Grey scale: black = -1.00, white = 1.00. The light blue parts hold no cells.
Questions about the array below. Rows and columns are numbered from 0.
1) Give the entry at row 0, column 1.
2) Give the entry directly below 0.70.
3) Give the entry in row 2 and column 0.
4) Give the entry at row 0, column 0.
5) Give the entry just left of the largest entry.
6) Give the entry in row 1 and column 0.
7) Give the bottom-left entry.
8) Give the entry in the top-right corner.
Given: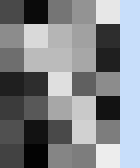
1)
-0.92
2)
0.47
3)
-0.14
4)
-0.43
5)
-0.02
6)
0.10
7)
-0.48
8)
0.81

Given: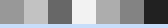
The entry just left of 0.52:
0.19
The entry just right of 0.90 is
0.36

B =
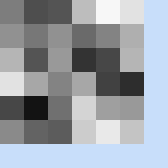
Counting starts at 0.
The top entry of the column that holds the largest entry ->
0.94
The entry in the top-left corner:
-0.02
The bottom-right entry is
0.54
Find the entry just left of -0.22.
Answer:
0.08
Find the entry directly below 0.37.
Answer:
0.42
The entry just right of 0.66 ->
0.25
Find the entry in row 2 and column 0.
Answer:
0.42
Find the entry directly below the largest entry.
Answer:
0.03
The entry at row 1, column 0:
0.14
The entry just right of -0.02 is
-0.39
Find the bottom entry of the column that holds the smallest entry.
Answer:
-0.22

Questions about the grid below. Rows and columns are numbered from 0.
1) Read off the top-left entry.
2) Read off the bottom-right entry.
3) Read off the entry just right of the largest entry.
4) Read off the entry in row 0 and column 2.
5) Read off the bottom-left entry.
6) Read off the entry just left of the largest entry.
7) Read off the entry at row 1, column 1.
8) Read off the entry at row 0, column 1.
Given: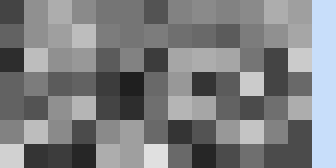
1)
-0.47
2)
-0.41
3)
-0.18
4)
0.36
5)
0.64
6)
0.25
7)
0.13
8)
0.13

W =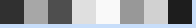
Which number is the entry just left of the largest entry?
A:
0.75
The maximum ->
0.95
